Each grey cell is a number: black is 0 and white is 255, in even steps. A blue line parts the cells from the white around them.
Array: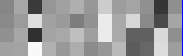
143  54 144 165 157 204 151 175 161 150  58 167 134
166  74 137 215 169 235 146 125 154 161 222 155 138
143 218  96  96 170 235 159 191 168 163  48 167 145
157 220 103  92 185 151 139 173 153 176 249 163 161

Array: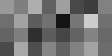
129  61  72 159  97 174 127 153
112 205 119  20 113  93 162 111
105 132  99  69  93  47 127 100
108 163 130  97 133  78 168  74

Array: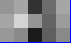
166 109  50 166 149
156 100 149 212 166
137  95  27 138 152

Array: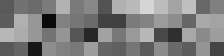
128 104 192 164 188 213 185 177  83 136 122 178 123 107 114  90
163 169 102 141 155 131 123  64  66 107 118 129  11 150 176  93
157 138 168  47  73 184 154 120 162  39  86 149 115 151 172 183
 68 148  93 106 140  91 118  95 101 158 121 129 141  23 101  89

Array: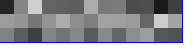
 63  24  78  75 124 120 171  93  95 100 207 133  36
164 204 102 155 159 162 127 142 172 148 118 149 156
 81  87 157 141 101 137  91 135 115 132  63  92 129

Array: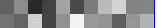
132 131 211 186 123  74 163  66  40 140  97
179 150  95 148 153 244 146  67 209  99 114

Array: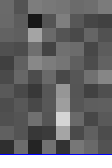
123 110 107 117 120 125  83 106
 65  70  87 127  84  23  93 105
 81 101  73  84 106 164  95  98
 92  71 108 112  67 111  76  80
 98  76  95 117 124 136  96  64
134 113  86  72 106  76 103  74
 79  65  85 150  87  56  73  89
 95  94  86 158  88  72  88  77
 89  71 105 213  85 112  84  80
 76  96  74 165  59  55  84  96
 82 105 119  50 113  36 108  47

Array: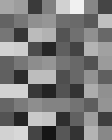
 69 135 241 209 128  58 157 167
192  89 106 110 150 144 119  99
104 144 112  83 178 187  54 118
161 180  67  95  38  76 205 210
155  82 104 117 149 141 119  97
 95 146 104  78 189 189  44  96
144 173  51  83  35  56 210 210
148  94 115 131 131 142 123 102
 62 158  97  46 196 202  36  83
136 180  51  87  21  68 216 210

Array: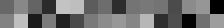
  0 150 139  75 116 120 116  45 109  92 190 195  43 100 136 103
157 112   3  78  46 183 134 152 140 122  74  32 124  27 191 130
